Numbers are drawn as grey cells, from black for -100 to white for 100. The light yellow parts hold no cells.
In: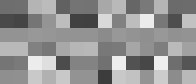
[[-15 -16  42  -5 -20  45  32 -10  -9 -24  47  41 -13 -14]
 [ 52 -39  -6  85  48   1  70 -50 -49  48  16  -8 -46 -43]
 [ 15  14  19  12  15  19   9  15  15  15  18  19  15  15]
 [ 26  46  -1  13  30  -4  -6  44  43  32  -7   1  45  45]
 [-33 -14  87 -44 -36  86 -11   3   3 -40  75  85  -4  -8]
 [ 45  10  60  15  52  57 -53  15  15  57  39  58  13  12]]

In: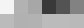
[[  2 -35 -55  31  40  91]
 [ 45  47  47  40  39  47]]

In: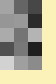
[[-44 -21  29]
 [-66  20  18]
 [ 41  -9  34]
 [-76  -6 -37]
 [  9  25  65]]

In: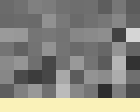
[[-28  -7 -27 -13 -14 -11  -3   0 -11 -16]
 [-22   6  -7 -11 -17  -5  14 -17 -16 -18]
 [ 67 -48  11   8   6 -10  -6  -8  19  21]
 [-21  16 -19 -11 -17  -9  15 -10 -23  -9]
 [-61  42 -29  -9  20 -11 -44 -13  17   8]
 [-13  35  10  15 -28  32 -44 -53 -41   6]
 [-42  -2 -65  -8   6  47 -12  19   0 -26]]

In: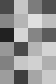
[[-38  -3  55 -43]
 [ 49  76  42   6]
 [-29   4  68 -74]
 [ 66  42 -42  19]
 [ 37  64  56   1]
 [ 58  30 -51  23]]

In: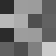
[[-27  22  23 -66]
 [-23 -38  36  44]
 [-26  22  23 -66]
 [ 59   0 -38 -24]]

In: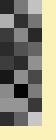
[[ 52  -4 -70]
 [ -8 -62  38]
 [-69   7 -54]
 [-21 -36 -66]
 [ 14 -66 -52]
 [-43  11 -82]
 [ -3 -96   8]
 [-56  17  17]
 [ 55 -22 -64]]

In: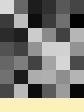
[[-46 -31 -62 -77 -19  70]
 [-98 -12 -53 -89  48 -54]
 [ 43 -49   8  60 -76 -66]
 [ 15  64  63  15 -49 -36]
 [-42  68  29 -48  -1 -20]
 [ 41  11  37  36 -79 -11]
 [-94  22 -29 -90  46 -45]]
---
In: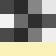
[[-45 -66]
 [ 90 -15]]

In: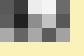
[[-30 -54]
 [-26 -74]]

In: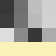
[[-56 -12]
 [-53 -10]]

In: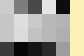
[[60 -2]
 [55 74]]

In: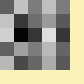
[[-25  52]
 [ 53 -56]]

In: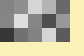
[[ 3 11]
 [ 4 74]]
